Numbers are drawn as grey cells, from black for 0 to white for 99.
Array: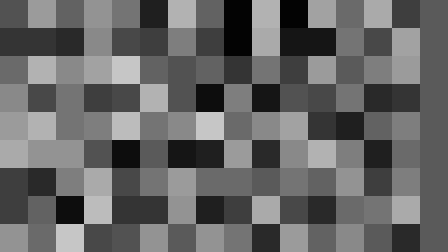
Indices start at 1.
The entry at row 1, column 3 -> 38
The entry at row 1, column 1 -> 32
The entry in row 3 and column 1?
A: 41
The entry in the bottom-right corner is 35
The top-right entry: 35
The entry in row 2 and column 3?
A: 16
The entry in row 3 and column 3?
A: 53
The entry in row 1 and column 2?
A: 60

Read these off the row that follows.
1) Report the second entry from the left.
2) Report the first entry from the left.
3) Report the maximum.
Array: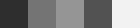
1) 45
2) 18
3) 94

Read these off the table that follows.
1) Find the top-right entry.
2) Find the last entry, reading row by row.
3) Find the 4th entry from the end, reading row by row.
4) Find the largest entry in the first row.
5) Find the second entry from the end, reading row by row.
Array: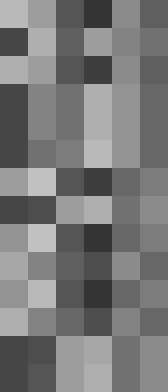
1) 37
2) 54
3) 61
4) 72
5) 44
